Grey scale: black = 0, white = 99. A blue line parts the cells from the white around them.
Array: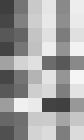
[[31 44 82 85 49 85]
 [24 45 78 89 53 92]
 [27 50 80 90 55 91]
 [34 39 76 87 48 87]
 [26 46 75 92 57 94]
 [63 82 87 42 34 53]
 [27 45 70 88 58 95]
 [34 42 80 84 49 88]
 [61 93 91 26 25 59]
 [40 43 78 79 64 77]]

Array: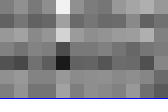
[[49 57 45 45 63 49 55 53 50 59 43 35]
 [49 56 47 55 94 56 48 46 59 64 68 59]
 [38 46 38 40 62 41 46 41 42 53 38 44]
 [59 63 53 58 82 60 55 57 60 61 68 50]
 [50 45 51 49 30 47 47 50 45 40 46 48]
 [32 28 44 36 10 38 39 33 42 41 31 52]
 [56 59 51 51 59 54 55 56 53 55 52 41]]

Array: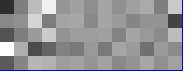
[[35 52 71 69 61 63 58 63 53 57 65 56 63]
 [18 49 73 93 58 62 55 64 56 62 66 49 78]
 [53 56 83 48 64 65 53 64 60 52 57 57 26]
 [32 49 60 79 57 61 61 62 51 64 59 54 73]
 [99 67 29 39 50 47 59 47 64 60 44 60 54]]

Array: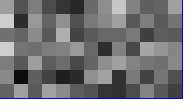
[[38 62 35 63 54 36 32 20 19 29 51 34 25]
 [61 32 49 29 20 15 41 55 77 50 37 39 62]
 [80 17 59 39 56 31 47 53 62 34 49 35 45]
 [44 39 54 34 68 26 35 40 40 47 25 36 35]
 [80 45 43 48 50 59 40 18 50 28 64 58 52]
 [48 34 61 36 42 28 39 55 62 51 46 43 53]
 [53  5 37 26 12 16 56 63 19 47 26 46 31]]

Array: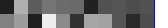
[[50 61 12 92 54 19 64 63 33 16 30]
 [12 68 36 45 42 41 13 32 33 30 32]]

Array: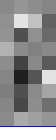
[[54 66 62 58]
 [53 58 55 52]
 [56 88 75 38]
 [57 31 56 41]
 [69 54 50 53]
 [55 26 53 35]
 [52 12 33 88]
 [49 31 54 64]
 [52 28 55 43]]

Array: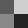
[[53 14]
 [35 80]]
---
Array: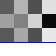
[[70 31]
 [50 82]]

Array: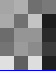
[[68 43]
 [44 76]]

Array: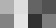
[[86 39]
 [89 19]]

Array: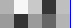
[[96 78]
 [20 60]]

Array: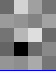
[[82 62]
 [57 51]]

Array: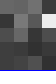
[[39 44]
 [47 34]]

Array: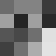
[[51 51]
 [14 62]]

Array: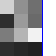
[[56 43]
 [60 41]]

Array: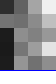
[[38 64]
 [43 54]]
